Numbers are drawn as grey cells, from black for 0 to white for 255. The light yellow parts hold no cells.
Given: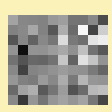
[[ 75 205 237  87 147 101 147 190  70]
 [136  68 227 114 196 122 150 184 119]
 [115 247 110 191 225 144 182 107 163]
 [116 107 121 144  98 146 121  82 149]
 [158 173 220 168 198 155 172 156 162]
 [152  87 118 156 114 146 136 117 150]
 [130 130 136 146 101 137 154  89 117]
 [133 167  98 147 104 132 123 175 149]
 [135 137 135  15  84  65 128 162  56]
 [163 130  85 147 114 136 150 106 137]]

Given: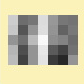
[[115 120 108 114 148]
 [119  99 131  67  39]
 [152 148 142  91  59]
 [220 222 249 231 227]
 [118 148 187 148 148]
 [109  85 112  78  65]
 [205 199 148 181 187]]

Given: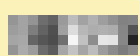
[[132  84  36 137]
 [130 134 135 124]
 [145 172 227 139]
 [158 176 230 156]
 [177 173 141 188]
 [162 183 193 165]
 [188 220 245 195]
 [154 160 111 166]
 [ 98  80  77  91]
 [110  99  86 107]
 [148 126 101 156]
 [163 163 168 171]
 [149 157 165 148]]

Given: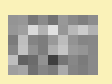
[[140 178 135 136 137 137]
 [127 204 133 149 123 126]
 [137 184 147 155 135 132]
 [152 150 188 197 117 170]
 [114 225 153 174  63 124]
 [138 178 125 125 146 133]
 [119 218 132 146 107 112]
 [151 159 190 194  97 165]
 [148 151 123 134 190 158]]

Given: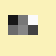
[[250  66]
 [119 134]
 [ 23 107]]

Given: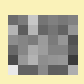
[[128 149  81  93  58 174]
 [120  99 150 131 151  95]
 [128 117 123 131 148  94]
 [117 102 155 157 142 137]
 [199 182 123 171 179  98]
 [124  93 133 134 152  98]
 [108 181 141 105  76 233]]

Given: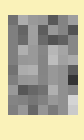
[[158  82 134 134 170  91  52 133 212 202]
 [131 132  97 165 161 144 144 144 144 144]
 [ 88 152  83 182 189 152 152 176 152 122]
 [149  93 106 135 133 133 134 113 129 149]
 [153 160 159 153 153 176 153 103 118 103]
 [173 100 106 175 151 172 151  87 129 151]
 [113 127 127 127 127 114 127 153 132 127]]
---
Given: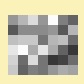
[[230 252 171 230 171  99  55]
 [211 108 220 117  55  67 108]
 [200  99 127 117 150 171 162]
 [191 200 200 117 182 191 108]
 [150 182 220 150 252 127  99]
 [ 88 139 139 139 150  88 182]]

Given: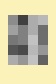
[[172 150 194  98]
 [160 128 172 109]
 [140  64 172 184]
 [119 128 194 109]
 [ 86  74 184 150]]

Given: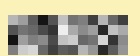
[[182 158  93  20  84 193 115 127  63 182 104  63]
 [127 204 214 104  63  93  84 182 149  40  93 149]
 [ 84 115 104  75  52 238 170 139 158  40 193 170]
 [ 20 158 127 139  75 193 204 104 115 214  52 139]]

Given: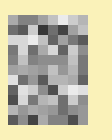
[[224 111 151  90 181 181 170  99]
 [215 215 235 193  99 161 120  90]
 [181 151 170 161 151 111 141 151]
 [170 130 130 161 193 235 204 181]
 [161 170 161 151 193 151 181 120]
 [130 193 130 141 141 141 193 120]
 [120 215 111 170 215  99 204 141]
 [111  90 204  55 111  67 161 193]
 [ 99 224 204 141  78 204 235 224]
 [ 90 141  67 170 130 130  78 151]
 [ 78 215 120 181 193 111 204 141]]

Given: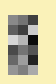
[[214 182  11]
 [149 127 170]
 [137 116  63]
 [104 158  34]
 [ 95  63 203]
 [ 74 116  84]]

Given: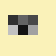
[[193  19 161]
 [ 49  99  72]]
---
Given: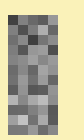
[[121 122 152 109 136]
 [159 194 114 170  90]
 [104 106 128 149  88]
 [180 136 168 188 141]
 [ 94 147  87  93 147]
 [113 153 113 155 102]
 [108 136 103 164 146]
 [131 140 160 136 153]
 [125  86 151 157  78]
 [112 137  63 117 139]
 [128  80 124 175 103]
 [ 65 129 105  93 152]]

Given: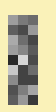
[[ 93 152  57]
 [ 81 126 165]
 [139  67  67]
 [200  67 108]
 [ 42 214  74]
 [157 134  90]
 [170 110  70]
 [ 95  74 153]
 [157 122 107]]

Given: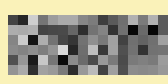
[[147 170  47 161 153 122  44 152 186  66 159  79 140 137 140 152]
 [ 80 150  26 199 118  11 139 107  75 153 122  75 122 128 122 156]
 [138 131 142 126 148 217  38 110 190  56 162  80 114  51 114 116]
 [133 202  20 174 115  71  54 114 144 121 161  66 112  99 112 161]
 [173 170 176  68  72  74 102  46 115 132  51 113   6 106   6  91]
 [ 68  38 206 117 156 170 170 135 124  62  90 111 177 123 177  91]]

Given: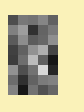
[[130  23 114  81 102]
 [109  48  98 123 129]
 [146  79 114 216  38]
 [ 61 110 187  96  22]
 [ 65  97 146 174  69]
 [ 91 141  92 103 143]
 [128 157  49 100 121]
 [ 77 120 115 134  97]]

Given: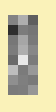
[[123 125 150]
 [143 127 121]
 [189 123 152]
 [106 232 123]
 [124 174 135]
 [119 166 121]
 [ 46 124 117]
 [131 174  94]]

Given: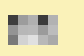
[[121 210 224 184 169]
 [148 183 185 155 188]
 [ 62 156 176  59 178]]
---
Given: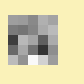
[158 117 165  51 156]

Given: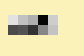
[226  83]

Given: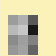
[156 199 129]

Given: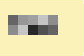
[101 197]

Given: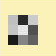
[191 229  97]

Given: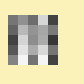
[117 184 141 216  66]

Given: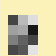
[ 69 168  69]
